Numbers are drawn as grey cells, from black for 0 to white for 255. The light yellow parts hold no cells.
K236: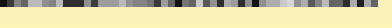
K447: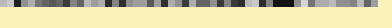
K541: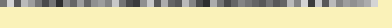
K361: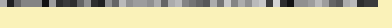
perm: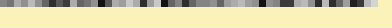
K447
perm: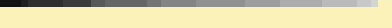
K447
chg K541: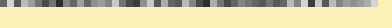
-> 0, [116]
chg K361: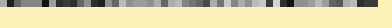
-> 29, [88]

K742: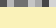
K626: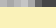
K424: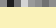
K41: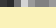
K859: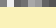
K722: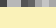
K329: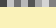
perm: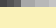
K722
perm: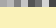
K329
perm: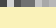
K742
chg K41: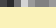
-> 0, [56]
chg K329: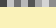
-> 7, [129]
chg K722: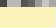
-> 5, [168]

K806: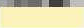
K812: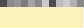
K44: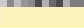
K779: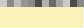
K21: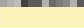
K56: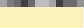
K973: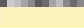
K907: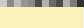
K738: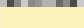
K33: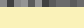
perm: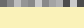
K779
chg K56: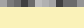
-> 6, [189]
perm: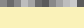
K973
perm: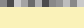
K779
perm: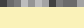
K806

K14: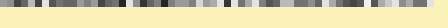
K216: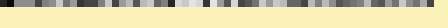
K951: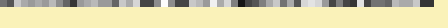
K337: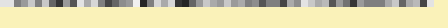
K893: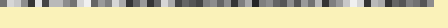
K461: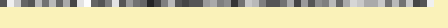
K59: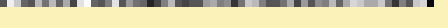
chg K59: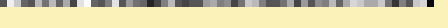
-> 33, [53]
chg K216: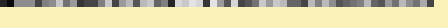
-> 57, [200]
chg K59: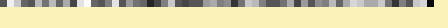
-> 24, [185]

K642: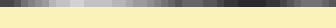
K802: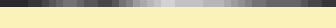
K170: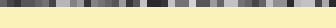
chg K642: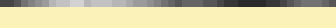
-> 12, [194]
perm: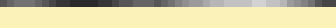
K642

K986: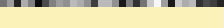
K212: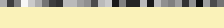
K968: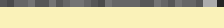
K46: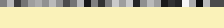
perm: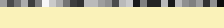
K212
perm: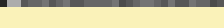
K968
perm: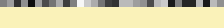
K212
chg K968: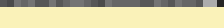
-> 2, [102]
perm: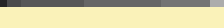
K968
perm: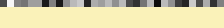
K46
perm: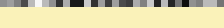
K212

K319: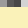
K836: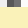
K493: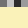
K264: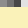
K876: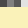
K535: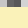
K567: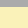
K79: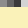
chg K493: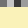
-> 2, [45]
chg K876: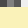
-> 3, [226]

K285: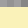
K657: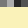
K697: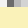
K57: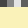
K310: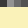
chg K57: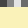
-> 3, [94]
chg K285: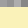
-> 2, [159]
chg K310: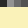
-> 0, [56]
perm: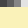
K57
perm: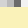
K697
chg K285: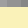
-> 2, [159]
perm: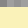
K285

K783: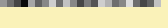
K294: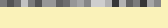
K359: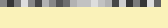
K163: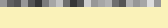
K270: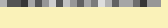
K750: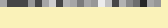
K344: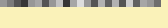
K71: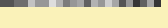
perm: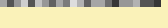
K270
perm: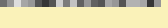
K344
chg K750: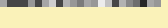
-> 10, [166]
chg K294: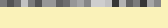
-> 15, [178]
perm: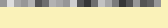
K163
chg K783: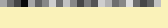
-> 0, [151]

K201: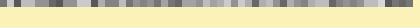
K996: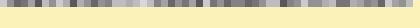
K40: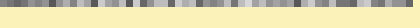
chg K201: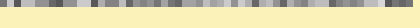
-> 18, [117]
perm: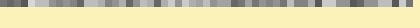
K201
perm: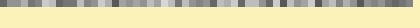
K40
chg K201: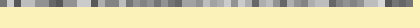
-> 23, [162]
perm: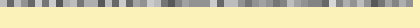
K996

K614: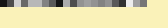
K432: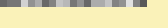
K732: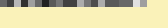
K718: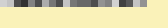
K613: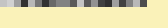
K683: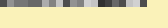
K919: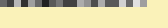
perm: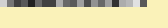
K919
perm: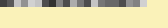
K718
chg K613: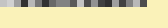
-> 12, [89]
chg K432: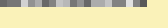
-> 17, [146]
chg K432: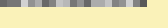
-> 18, [225]
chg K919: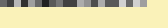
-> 19, [225]

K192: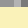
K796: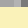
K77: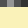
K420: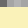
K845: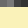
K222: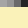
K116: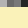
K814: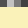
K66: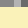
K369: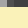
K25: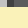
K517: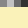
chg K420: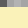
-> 0, [106]
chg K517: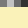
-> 0, [135]
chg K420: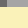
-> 2, [179]
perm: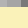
K796
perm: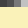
K814

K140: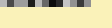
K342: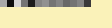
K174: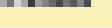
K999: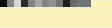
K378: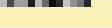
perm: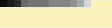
K999
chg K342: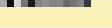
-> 7, [116]
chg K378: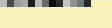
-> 3, [157]

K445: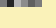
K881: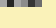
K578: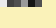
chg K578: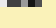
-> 2, [80]
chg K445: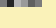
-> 3, [140]
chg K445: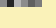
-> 0, [124]
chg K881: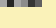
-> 5, [109]

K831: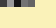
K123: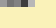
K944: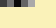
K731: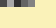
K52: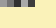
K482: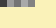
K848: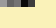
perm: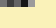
K831
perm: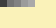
K482
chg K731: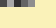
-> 4, [130]
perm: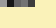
K831
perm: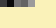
K848
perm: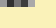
K52

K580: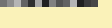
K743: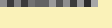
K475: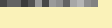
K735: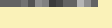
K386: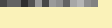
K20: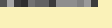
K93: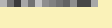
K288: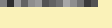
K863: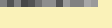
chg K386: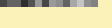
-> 11, [181]
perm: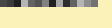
K580
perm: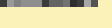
K20
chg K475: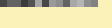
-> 5, [154]

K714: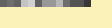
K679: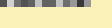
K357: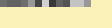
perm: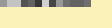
K357
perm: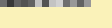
K679
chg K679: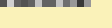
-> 2, [110]
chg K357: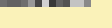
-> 12, [152]
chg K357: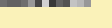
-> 11, [195]
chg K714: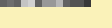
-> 9, [110]
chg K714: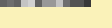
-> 8, [183]

